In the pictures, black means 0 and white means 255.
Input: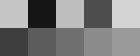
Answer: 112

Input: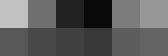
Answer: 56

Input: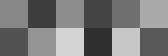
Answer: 48

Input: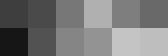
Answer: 147

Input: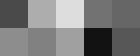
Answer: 160

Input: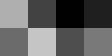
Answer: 197

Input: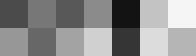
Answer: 53
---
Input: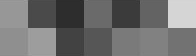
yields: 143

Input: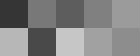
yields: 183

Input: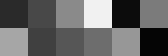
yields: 166

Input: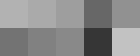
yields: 115

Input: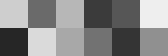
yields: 38

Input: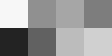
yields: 35

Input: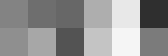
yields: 143

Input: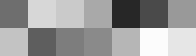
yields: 195
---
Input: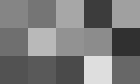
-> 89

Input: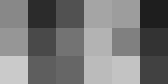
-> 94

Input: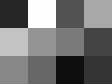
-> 103

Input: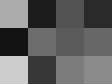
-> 55

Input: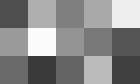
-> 58

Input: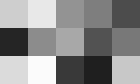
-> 251

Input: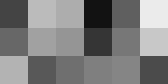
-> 88

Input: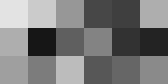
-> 124

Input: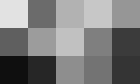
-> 38

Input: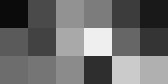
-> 117
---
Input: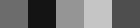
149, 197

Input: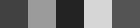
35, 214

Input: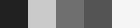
111, 245

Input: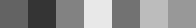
232, 232

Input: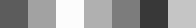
176, 252

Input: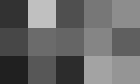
101, 192
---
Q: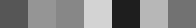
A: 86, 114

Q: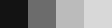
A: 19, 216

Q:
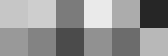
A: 198, 184

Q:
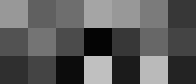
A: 152, 35

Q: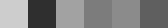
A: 205, 95

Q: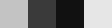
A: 195, 230

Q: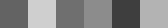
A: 99, 179

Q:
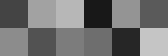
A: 68, 197

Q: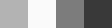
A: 179, 57

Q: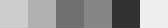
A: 205, 238
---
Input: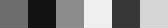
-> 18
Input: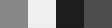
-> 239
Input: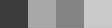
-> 168
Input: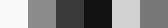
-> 139
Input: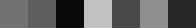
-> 95
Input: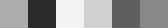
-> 42
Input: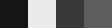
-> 235
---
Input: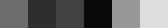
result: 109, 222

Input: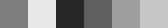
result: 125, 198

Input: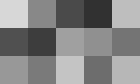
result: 215, 183

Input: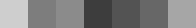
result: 206, 166

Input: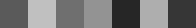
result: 90, 54

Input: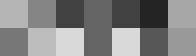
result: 181, 153

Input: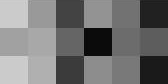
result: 203, 26
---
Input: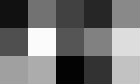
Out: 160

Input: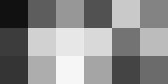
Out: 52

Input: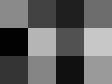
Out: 52

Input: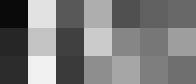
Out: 44

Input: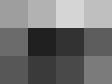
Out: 87

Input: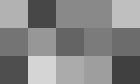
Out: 78

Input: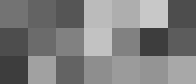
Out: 61

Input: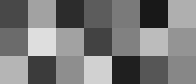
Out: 181

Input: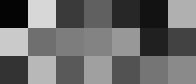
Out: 51
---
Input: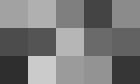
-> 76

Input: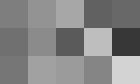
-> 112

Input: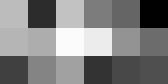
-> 181

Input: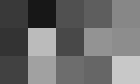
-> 51

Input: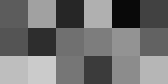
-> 84

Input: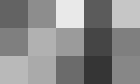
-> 127

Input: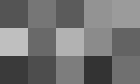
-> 191
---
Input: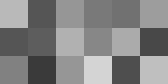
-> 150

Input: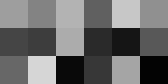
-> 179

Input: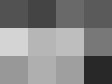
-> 105

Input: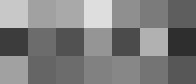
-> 169

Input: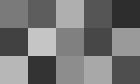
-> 175

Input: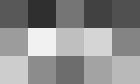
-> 117

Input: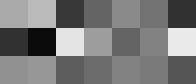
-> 56

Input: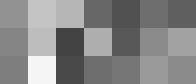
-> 182

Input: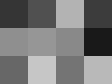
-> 179

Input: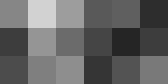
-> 157
